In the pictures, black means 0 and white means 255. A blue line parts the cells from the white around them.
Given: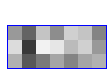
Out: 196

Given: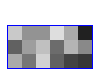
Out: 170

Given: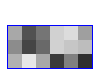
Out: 220

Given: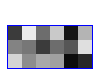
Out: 22

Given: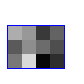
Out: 57

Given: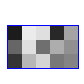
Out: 40

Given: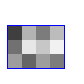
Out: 124

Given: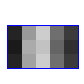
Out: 111

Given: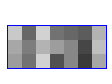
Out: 92

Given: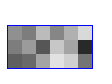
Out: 176
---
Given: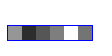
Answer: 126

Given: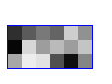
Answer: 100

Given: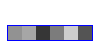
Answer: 124

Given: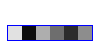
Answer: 110

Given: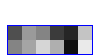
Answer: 59

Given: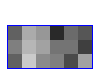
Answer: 41

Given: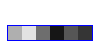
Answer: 22

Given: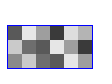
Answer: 58

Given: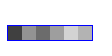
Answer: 158

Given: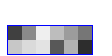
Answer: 189
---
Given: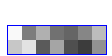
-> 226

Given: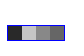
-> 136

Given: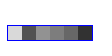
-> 146

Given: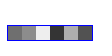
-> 174

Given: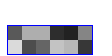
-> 195

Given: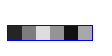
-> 168
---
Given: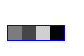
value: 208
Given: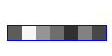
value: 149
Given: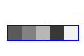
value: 183
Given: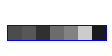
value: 48
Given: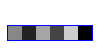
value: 166
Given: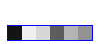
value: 215
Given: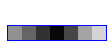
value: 50
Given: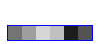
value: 214
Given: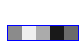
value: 171
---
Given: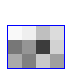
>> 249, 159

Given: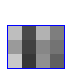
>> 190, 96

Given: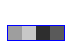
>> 158, 90

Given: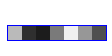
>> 186, 79

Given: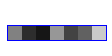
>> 129, 202

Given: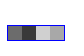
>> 108, 168

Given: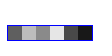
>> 95, 24

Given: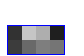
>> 50, 117
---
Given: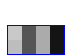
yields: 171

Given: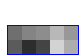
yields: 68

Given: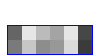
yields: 141

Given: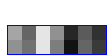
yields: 229

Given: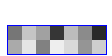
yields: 129

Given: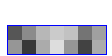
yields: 171

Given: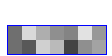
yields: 208

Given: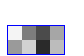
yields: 42

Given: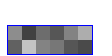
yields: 131

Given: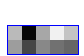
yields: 136
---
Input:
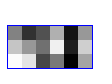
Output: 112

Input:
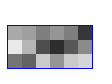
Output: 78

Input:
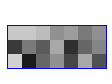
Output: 91

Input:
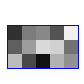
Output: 218

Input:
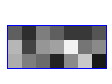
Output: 150

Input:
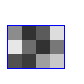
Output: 50

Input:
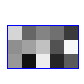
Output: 193
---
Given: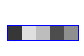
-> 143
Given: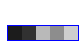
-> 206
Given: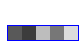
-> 220
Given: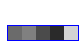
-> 211
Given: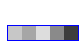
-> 61
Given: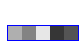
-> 84
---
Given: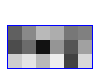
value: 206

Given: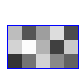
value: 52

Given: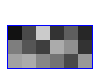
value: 162

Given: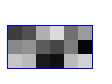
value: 198

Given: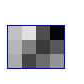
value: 171

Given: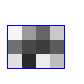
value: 224

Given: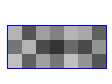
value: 191

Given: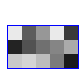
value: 201

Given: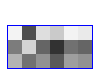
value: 179

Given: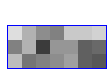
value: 189
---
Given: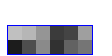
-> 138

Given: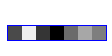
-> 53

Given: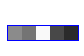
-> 249

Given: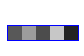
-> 76

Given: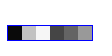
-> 246

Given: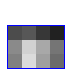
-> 159

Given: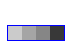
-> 134

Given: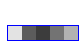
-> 60

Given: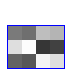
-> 244

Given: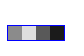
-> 89
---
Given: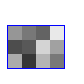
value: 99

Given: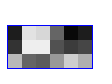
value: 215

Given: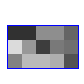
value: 142

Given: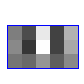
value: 233

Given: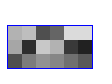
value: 79

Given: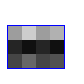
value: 157

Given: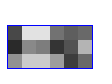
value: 226
